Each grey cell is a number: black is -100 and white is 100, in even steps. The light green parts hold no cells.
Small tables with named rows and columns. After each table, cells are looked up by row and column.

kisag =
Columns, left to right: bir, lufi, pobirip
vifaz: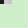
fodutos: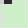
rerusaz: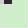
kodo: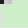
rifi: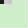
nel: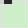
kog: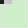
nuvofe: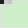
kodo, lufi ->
59
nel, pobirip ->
-70
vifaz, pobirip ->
55
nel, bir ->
64
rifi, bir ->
-78
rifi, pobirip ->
56
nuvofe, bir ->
-75
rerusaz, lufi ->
-68
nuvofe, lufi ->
59
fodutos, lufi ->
-68

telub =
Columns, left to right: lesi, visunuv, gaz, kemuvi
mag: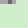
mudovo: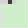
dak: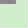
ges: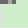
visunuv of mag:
31
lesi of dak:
10
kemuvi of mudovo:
67
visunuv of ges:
-17
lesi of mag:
31
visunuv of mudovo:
67
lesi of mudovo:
66
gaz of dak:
4
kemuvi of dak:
10
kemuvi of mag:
31
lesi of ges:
-17
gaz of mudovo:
-53
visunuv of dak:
10
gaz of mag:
-17
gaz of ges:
31
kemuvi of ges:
-17

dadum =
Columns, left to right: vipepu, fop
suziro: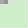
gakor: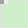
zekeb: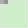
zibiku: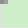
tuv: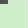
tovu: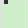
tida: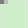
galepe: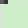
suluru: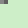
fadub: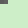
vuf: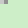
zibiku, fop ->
26
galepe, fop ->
-55
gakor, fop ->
85
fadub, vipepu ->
-28
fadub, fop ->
-23
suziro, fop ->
16

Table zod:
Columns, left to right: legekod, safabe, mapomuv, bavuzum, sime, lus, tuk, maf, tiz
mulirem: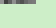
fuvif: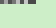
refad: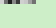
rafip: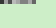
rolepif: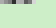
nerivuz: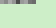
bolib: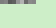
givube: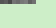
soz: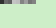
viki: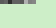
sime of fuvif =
49
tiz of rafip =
-20
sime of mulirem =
-24
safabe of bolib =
3
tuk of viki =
39
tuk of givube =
-2
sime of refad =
-54
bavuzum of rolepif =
-63

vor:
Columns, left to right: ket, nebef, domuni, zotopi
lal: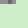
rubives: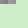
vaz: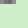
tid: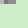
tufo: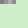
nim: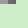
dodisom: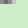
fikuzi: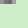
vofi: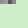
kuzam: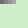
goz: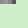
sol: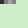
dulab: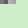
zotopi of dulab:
30
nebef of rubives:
0
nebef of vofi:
22
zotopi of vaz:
12
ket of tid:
42
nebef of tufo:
18
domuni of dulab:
39
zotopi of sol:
1
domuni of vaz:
-17
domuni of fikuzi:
-15
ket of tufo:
0
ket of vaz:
10
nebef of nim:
21

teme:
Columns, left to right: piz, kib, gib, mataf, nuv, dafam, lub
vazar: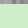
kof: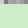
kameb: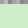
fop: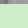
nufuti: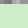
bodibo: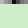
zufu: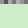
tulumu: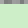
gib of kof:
29
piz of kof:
61
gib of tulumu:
3
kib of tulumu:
-1
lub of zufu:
-8
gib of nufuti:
-5
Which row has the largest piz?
kof

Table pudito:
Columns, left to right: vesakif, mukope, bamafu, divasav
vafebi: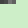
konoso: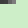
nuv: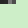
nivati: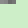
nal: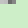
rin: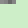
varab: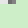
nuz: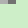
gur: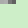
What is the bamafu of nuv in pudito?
-4
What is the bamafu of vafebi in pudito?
-8
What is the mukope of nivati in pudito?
5
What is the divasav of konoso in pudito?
-3
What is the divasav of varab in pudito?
2
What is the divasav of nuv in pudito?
-40
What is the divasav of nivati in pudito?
-9
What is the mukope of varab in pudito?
80
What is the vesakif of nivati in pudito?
9
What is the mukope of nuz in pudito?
37
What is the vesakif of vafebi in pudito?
-48
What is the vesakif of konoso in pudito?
-52
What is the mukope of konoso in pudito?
-50
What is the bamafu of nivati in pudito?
-16
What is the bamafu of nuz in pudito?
-11
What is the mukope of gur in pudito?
37
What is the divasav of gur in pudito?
-25
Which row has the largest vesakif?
varab

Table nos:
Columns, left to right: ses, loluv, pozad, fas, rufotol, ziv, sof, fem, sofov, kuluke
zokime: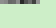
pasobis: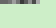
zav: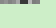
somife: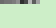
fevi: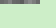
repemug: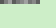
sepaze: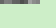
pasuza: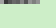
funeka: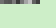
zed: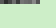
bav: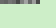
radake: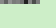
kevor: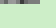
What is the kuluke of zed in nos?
-34
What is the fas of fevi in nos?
-18
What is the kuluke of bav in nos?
-42
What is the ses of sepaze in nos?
-20
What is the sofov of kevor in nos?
-3
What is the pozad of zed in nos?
-45
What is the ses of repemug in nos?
-31
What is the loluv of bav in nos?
-22
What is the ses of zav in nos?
7
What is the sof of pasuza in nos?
-32
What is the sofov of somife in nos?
-28
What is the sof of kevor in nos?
-16
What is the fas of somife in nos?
-3
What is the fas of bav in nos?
-16

